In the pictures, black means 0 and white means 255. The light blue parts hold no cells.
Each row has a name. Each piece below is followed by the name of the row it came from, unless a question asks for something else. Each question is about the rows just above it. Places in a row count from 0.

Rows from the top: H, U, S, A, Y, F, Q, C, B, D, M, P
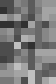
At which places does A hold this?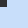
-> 0 1 3
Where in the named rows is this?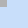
F, 3
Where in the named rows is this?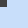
B, 0

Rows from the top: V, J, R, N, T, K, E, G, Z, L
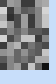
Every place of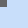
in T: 2
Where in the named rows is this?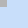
E, 2
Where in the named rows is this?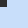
R, 1

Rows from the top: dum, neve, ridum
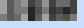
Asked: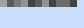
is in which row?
dum
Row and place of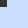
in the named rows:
neve, 7
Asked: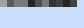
neve
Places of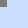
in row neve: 2 3 6
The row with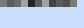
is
ridum

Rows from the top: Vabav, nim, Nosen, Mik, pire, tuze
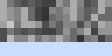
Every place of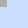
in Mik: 3 4 14
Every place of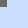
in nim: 4 13 15
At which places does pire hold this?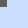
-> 2 4 8
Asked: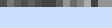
pire
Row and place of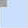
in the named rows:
Mik, 0
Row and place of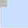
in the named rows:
tuze, 1

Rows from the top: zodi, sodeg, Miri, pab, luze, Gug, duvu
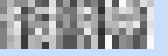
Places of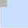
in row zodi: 1 18
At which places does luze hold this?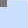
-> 4 9 10 11 17 19
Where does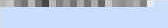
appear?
Miri
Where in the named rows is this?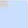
sodeg, 18

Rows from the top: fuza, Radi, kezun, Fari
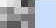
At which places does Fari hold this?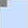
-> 0
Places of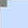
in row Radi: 1

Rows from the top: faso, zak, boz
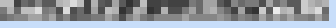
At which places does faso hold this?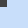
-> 2 12 21 22 24 25 26 32
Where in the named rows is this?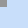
boz, 31

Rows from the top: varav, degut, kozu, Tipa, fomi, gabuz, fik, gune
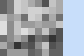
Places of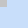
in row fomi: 2 4 6
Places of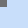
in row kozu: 3 6 8
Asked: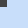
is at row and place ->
gabuz, 4
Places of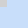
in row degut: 2 4 5
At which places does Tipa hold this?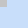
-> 2 8
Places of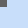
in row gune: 0 4 7 8
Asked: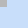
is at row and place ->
degut, 7

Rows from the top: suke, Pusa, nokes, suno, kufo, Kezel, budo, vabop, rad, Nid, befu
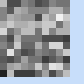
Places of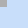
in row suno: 0 2 3 5 9
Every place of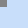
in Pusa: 0 4 5 6 9
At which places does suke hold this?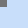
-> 4 8 9
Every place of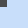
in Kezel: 1 6 7 8

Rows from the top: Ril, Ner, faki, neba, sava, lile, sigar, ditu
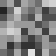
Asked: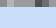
neba
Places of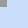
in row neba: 2 3 4 7
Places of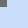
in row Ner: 1 4 7
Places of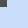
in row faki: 0 4 6 7
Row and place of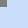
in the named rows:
Ril, 0

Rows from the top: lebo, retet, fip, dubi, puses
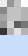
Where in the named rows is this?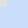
puses, 2
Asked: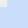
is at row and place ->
lebo, 0
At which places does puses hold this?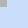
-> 1 3

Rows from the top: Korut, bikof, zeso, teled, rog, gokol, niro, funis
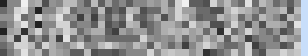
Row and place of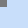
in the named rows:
funis, 1
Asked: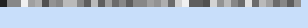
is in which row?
Korut
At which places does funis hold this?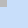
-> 5 12 23 25 26 41

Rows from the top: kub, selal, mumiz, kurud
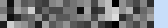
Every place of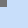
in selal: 0 9 10
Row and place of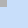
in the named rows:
selal, 18
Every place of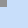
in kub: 0 2 8 12 17
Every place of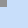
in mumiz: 5 12 19

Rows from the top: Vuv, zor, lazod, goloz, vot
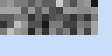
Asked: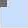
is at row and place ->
goloz, 12
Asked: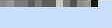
Vuv
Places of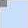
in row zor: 6 11 12
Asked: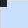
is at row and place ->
vot, 4

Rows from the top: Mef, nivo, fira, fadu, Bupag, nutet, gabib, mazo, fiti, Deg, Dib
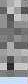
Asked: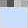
fira
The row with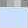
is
Mef
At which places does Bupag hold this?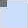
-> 0 1 3
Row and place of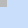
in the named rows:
mazo, 3

